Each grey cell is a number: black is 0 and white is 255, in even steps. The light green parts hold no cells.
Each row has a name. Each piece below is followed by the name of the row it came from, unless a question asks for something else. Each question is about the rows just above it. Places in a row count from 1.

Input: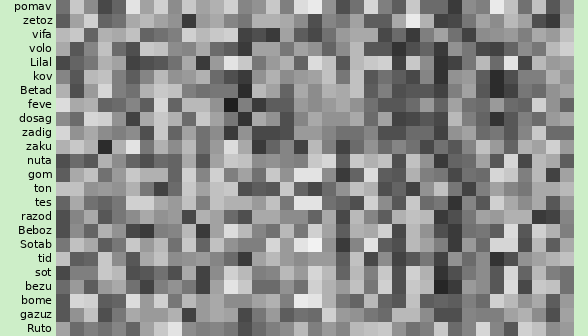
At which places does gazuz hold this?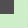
4 28 29 36
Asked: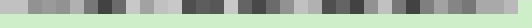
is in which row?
ton
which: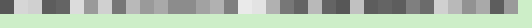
bome
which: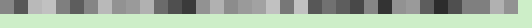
kov
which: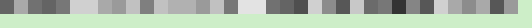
tes

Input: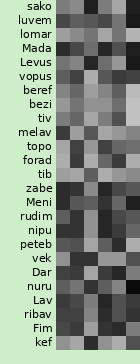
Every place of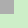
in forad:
1 3 6
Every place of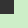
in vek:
2 3
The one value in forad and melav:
[59]
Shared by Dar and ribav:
[65]

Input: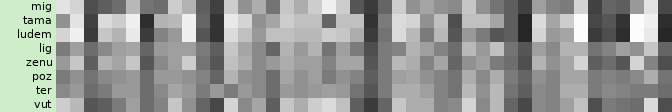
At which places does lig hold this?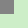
25 28 40
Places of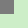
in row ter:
4 11 13 24 39 42 43
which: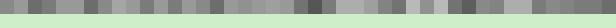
ter
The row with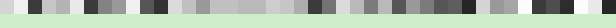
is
ludem

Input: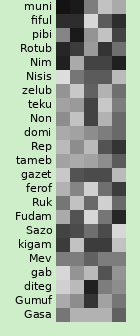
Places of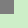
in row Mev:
1 2 4 5
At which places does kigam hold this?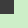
1 3 4
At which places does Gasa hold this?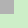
2 3 4
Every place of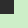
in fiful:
1 2 5

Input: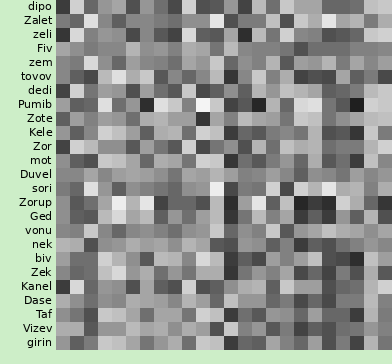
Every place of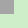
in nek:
8 11
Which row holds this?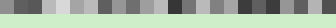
Ged
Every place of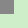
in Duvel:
1 2 4 15 17 20 23
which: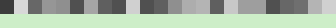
Kanel
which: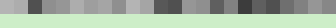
nek

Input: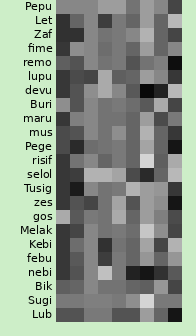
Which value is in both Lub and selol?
[101]
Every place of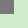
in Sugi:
1 2 5 8 9
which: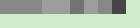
Pepu
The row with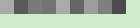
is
gos
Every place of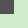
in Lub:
1 2 5 6
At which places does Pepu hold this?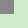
1 2 3 8
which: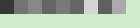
risif

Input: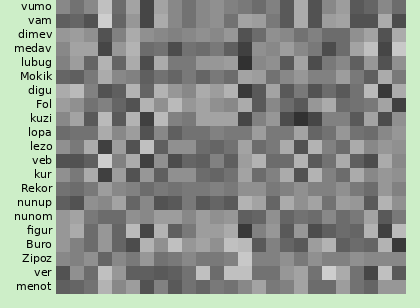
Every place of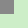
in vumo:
1 3 9 11 20 24
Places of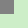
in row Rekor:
6 12 17 19 20 25
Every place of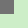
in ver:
10 15 16 19 22

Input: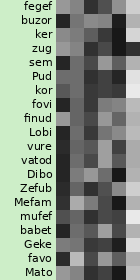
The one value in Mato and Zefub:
[49]
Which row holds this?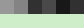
zug
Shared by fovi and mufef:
[101]
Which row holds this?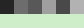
babet
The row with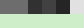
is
Pud
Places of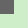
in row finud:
2 5

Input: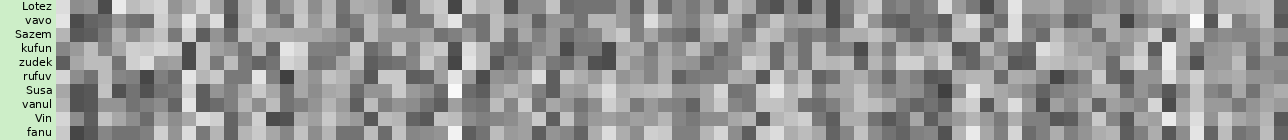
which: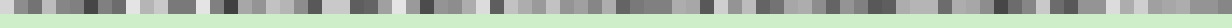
rufuv
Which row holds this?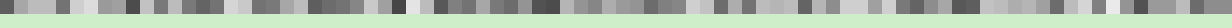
zudek
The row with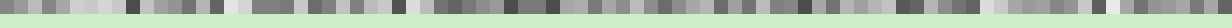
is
kufun
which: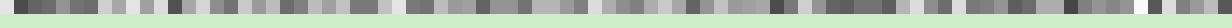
vavo
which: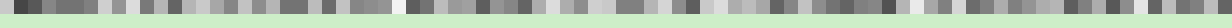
fanu

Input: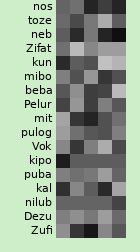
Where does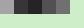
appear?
mit
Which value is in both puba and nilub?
[100]
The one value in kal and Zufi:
[135]
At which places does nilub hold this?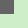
1 2 3 4
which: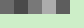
toze
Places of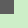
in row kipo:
2 3 4 5

